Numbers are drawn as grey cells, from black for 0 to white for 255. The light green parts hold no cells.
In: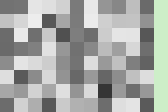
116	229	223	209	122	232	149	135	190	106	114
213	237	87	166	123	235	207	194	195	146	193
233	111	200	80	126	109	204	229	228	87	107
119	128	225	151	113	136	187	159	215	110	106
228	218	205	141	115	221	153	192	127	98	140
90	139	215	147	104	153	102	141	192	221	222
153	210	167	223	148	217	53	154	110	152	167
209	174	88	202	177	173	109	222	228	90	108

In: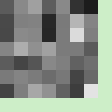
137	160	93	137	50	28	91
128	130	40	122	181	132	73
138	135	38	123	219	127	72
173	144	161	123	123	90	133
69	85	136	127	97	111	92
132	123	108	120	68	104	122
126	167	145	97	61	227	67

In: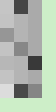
69	170	197
180	170	195
180	170	150
135	170	195
180	57	183
180	170	195
73	133	220

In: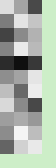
164	73	221
228	197	124
138	178	67
234	185	132
15	56	43
163	229	142
104	237	190
138	72	217
171	152	158
244	189	140
209	233	100

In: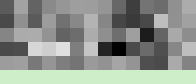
162	99	138	150	158	157	149	103	62	116	108	144	172	91
144	90	156	113	136	179	134	70	58	73	190	145	161	74
171	172	147	99	109	172	143	110	159	28	100	169	141	133
77	215	206	223	126	197	36	1	75	107	79	135	190	74
159	120	149	126	116	154	146	165	148	79	75	170	131	156

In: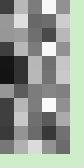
184	124	247	145	63
223	104	109	205	152
156	111	74	184	151
183	124	248	145	63
50	183	112	198	21
50	184	116	201	19
92	124	134	128	151
182	125	250	144	63
200	111	90	170	63
148	107	56	113	58
177	219	146	107	119

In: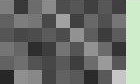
57	108	138	77	86	64	87	63	127
125	118	73	162	64	104	80	118	97
71	76	91	76	146	94	60	92	85
102	45	61	116	85	146	107	51	117
111	83	71	89	62	108	154	87	98
143	136	68	98	89	43	89	198	39

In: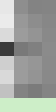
142	131	132	231
152	141	135	235
156	148	137	218
121	128	139	58
156	150	138	207
156	148	137	217
131	123	132	193
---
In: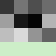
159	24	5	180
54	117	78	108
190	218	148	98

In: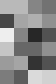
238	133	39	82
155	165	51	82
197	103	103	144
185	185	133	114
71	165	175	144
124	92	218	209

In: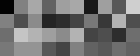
129	78	139	36	45	68	120	56	179	78
120	148	148	88	68	129	98	88	110	98
3	129	168	98	159	168	24	159	88	207
110	197	179	159	139	179	68	78	45	110

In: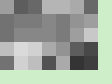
158	93	104	181	181	170	104
114	123	123	135	123	147	158
114	135	135	135	123	158	200
114	209	190	82	170	52	62
190	218	209	170	147	93	72

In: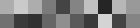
113	58	49	102	143	90	58	212	68	132
173	202	173	123	68	132	193	37	183	153

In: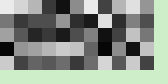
161	88	37	57	26	78	128	17	66	194	119
119	57	78	78	149	46	26	224	46	128	78
203	66	100	88	109	57	109	213	88	203	66
6	149	161	182	203	194	100	6	140	17	194
235	213	182	57	17	140	235	66	182	224	149
